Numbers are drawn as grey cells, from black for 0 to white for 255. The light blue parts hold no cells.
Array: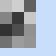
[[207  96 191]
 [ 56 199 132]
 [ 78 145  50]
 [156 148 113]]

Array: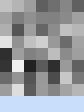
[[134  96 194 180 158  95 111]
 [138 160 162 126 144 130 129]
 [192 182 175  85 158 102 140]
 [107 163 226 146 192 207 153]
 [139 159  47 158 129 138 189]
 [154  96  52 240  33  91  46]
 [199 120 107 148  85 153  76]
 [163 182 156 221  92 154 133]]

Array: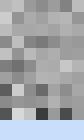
[[130 188 183 192 154 140 156]
 [182 150 204 148 171 161 178]
 [176 169 187 168 167 170 163]
 [157 153 138 190 133 122 140]
 [157 159 193 147 185 167 174]
 [199 180 126 113 140 173 171]
 [168 161 160 139 160 179 177]
 [141 167  93 204 140 106 163]
 [153 158 139 150 145 150 177]
 [ 75 156  84 216 195  59 154]]

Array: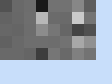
[[135  93  82 105 109  25 114 114]
 [202 116  99 104 110 183 107 106]
 [ 68  80 103 101 109 140 118 102]
 [168 144  97 105 110 110 109 114]
 [128 115 105 105 101  61 118 105]]

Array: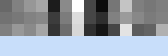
[[119 126 104 129 151 166  28 138 254  70  11 118 196 127]
 [123 129 114 120 130 136  60 124 220  70  46 129 155 136]
 [ 99 176 127 152 138 165  51 109 215  47  21  70 227  92]]

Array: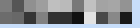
[[166 147 124  85 144 158 191 186 120 193 163]
 [136  26 108 104  53 129  50  48  17 226  73]]
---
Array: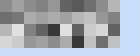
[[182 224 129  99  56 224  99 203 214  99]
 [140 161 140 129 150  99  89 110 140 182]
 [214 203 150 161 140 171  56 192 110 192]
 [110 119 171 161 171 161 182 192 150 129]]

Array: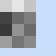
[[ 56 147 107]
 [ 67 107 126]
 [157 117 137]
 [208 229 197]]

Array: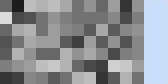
[[219  73  82 114 146 126 114 114 114 135  73 126]
 [ 52  63 135 126  91 114 178 190  52  91 178 114]
 [ 91 178 146 103 103 178 146 168 135  73 126 135]
 [126 146 157 190 199 178 103  73  63 208 199 157]
 [ 82 114 168 157 157  91  63 157  91 146  82 135]
 [103 168 178 114 157 135 126  91 168  91 135 146]
 [103  29 190 178 190 168 114 146 103 157  52 146]]

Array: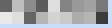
[[232 222 101 181 211 201 172 181  59]
 [101 191 141  92 222 132 153 162 121]]

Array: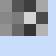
[[146 104  53 179]
 [146  84  62 167]
 [135 124 211  74]]

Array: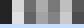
[[ 35 224 100 163 131 202  77]
 [ 35 213 111 172 120 191  88]]

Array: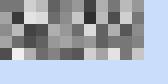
[[140 186  67  78 175 152 109 218  98 175  87 140]
 [164 109  78  98 152 164 140 152  98 119 119 131]
 [ 78 239 175 109 131  98  87 208 164 227 119 198]
 [119 119 208 186  98 131 152  67 175 119 186 152]
 [164  58 227 218 109 140 198  47 186  78 208 119]]
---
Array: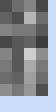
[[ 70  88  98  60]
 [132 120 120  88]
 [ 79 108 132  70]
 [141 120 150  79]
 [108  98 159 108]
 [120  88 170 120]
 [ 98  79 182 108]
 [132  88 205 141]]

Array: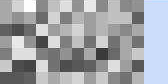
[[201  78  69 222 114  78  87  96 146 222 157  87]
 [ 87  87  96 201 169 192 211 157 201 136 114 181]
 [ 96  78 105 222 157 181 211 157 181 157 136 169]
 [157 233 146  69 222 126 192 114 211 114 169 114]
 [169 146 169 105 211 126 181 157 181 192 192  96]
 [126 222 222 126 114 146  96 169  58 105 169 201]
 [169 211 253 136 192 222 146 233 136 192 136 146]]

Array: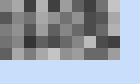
[[114 134  52  96  76 105 134 187  76  64]
 [145 168  64 178  64 157  96  64 114 196]
 [125 145  87 157  96 134 105  76 105 178]
 [ 87 134 114 168 145 114 145  76  87 168]
 [ 96 168 125 168 196 145 157 105 105 157]]

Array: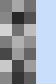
[[135  40  81]
 [135  52  92]
 [ 71 156 101]
 [125 167 113]
 [125 177 144]
 [201  71 156]
 [211 113 189]]

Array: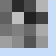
[[ 96 191  33  65]
 [115  42  74 180]
 [159 139  84 150]
 [115 127 106 170]]

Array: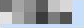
[[226 174 133  59 123  82]
 [111 164 143  91 196 215]]

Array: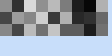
[[ 70 156 135 206  58 177  40  49 104]
 [135  70 186 113 196  92  92  28 113]
 [144  49 217 144 186 124  28   7 177]]
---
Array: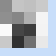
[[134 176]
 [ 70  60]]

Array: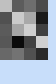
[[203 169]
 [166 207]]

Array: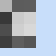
[[202 210]
 [207 216]]

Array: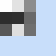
[[ 47 105]
 [222 111]]

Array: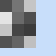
[[106  78]
 [ 69  59]]

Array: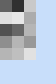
[[231 172]
 [102 181]]

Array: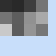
[[ 93 145]
 [ 92 148]]

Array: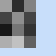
[[143  68]
 [118  51]]
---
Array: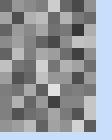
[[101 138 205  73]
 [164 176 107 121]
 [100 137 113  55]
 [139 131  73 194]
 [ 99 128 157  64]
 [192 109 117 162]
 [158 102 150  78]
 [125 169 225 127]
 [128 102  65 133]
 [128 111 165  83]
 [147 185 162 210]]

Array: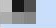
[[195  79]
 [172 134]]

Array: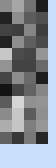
[[140 114]
 [ 34  92]
 [ 66 134]
 [ 33  95]
 [199  69]
 [147  66]
 [ 70 106]
 [ 19  99]
 [ 92 144]
 [139  92]
 [173 126]
 [ 97 120]]

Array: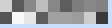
[[209 136 135 125 130]
 [ 84 230 161 156  57]]

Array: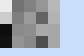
[[235 129 183]
 [204 155 179]
 [ 13 142 167]
 [ 17 137 167]]

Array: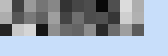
[[189 154 135  70   8 220]
 [173 121 159 111  81 207]
 [ 36 213 143 100  41 158]]

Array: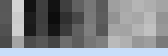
[[ 88  18  18  97  90 168 174]
 [ 89  29  12  71  93 172 186]
 [ 81  26  21  96  87 163 193]
 [ 74  76  68  93 127 176 158]]
